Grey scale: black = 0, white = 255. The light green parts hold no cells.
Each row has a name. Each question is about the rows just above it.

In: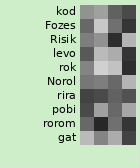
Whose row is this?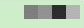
Risik
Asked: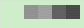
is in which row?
kod
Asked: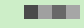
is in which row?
pobi
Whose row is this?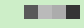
levo

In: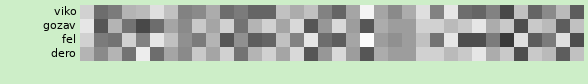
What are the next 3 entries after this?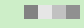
[123 180  86]
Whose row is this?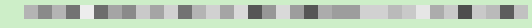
dero
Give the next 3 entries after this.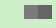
[101 193 172]

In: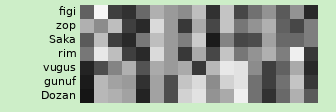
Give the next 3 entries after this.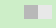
[226 140  63]
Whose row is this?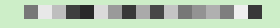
rim
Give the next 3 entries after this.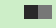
[190 154 126]
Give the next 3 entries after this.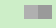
[140 190  49]
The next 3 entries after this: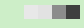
[ 97 170  41]

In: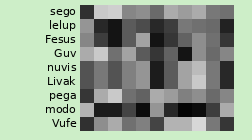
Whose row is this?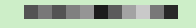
Livak
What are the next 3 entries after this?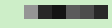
[ 61 120 112]
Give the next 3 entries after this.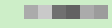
[128 142 106]
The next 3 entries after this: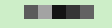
[142 112  54]

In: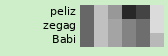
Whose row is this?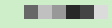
peliz

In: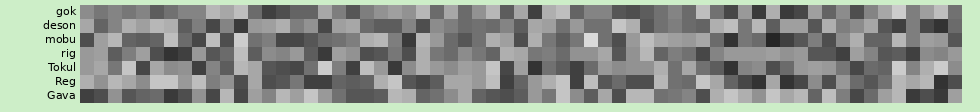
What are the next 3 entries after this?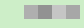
[183 100 190]
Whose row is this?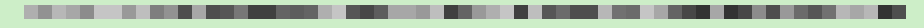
Reg

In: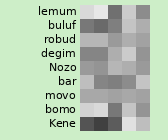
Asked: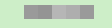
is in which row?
Nozo
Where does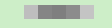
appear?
bar

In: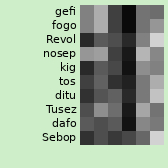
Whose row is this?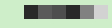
Revol
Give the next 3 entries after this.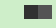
[ 97  41 121]

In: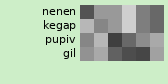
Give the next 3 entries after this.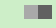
[ 77  70 161]
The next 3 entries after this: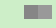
[207 126 104]
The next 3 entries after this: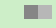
[ 63 104 140]

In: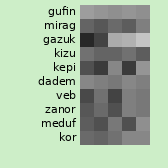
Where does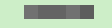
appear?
kizu
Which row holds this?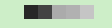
gazuk
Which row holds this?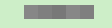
dadem

